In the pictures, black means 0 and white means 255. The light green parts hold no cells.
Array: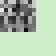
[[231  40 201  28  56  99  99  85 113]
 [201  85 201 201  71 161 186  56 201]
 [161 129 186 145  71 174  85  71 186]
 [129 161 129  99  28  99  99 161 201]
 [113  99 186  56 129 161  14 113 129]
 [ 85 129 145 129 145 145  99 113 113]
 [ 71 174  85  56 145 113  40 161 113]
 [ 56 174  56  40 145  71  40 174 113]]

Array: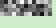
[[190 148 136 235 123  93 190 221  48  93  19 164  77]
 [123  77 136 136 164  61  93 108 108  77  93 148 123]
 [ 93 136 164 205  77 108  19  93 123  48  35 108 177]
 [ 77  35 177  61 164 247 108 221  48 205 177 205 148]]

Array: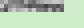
[[198 109 138 154 138 125 109  80  94  94  94  68  94  94  80 109]
 [154 183 138 125 125 109 168 125 109 154 168 183 183 198 198 183]
 [125  80 168 198 168 183 198 154 198 125 125 109 168  94 138  94]]

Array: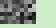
[[156 128 156  71  98 144  86 181 181]
 [144  86 113 128  71  42  71  14  42]
 [128  56 144 113  98  56 113  27 197]
 [ 86  98 128  71  56  98 144 156  86]
 [ 56  71 113  86 113  42 128 144  71]
 [ 42  56  42  98 169  27 128  86  27]]

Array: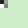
[[251 130]
 [ 32 159]]

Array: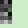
[[151 191 136]
 [124 163  16]
 [ 84  96  60]
 [ 72  84  72]
 [ 60  44  96]
 [ 32 111  16]]

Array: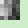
[[224 127 157  89  75]
 [209 184 127  48  61]
 [197 171 141  48  89]
 [171 141 127  75 101]
 [101 157  61  75  34]]

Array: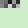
[[139  84 212  72 182]
 [125 111  24 151  40]]

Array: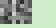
[[190 102 117 175  61  76 117 162]
 [162 102  61 204 131 102  88  76]
 [147 147  76 204 102  49 131  88]
 [117 131 117 162  76 162 131  88]
 [102  76  61 175  61 162  76 102]
 [ 88  49 131 147 147 147 131 117]]
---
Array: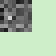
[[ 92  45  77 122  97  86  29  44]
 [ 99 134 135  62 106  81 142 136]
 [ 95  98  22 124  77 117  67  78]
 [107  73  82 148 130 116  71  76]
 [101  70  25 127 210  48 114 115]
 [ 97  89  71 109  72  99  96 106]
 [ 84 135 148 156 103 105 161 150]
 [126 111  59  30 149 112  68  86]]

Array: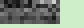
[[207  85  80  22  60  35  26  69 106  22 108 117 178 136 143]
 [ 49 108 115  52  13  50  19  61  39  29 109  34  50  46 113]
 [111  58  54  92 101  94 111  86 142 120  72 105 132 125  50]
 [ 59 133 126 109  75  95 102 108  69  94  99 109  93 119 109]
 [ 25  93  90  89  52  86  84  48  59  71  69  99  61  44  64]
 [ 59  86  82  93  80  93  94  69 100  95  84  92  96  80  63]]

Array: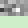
[[174 161 157 131 194 185 153]
 [142 155 203 157 145 107 163]
 [139 145  61 117  99 193 249]
 [134 171 181 172 128 137 165]]

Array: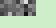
[[ 67  96  79 125 138 107  63 152 219]
 [143 129 124  91 112 105 138 100  45]
 [ 91 122  83  85 102 104 102 126  70]
 [137  77  62  94 183  83 131 124  17]]

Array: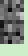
[[154  79  66 140  71 128]
 [ 50 118 106 104  59 127]
 [105  60 122  91   8  93]
 [163 198 118 104 125 106]
 [105 183 134  97 113 106]
 [ 53  68  26  71  53  83]
 [105 112  19 104 159 103]
 [ 73 118  66 104 150 106]
 [ 12 118  48  29  77  58]
 [126  62  64 131  71 118]
 [105 135  67 104  15 122]]

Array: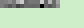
[[106 163 126 130 142 121 177 202 103 118 117 116 204 100 180]
 [104 143 125 108  88 109  67  86 106 104 102 106   2 104  86]]

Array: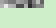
[[190  99 163 145 122 119 161 149 134  65 126]
 [134 134 179 234 182 174  77  78 175  46 104]]
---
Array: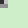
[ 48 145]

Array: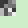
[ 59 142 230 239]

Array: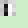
[193  20 249 192]

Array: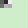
[ 94 182]

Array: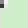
[136 231]

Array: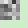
[199  80 111 176 142]

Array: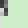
[ 56 130]
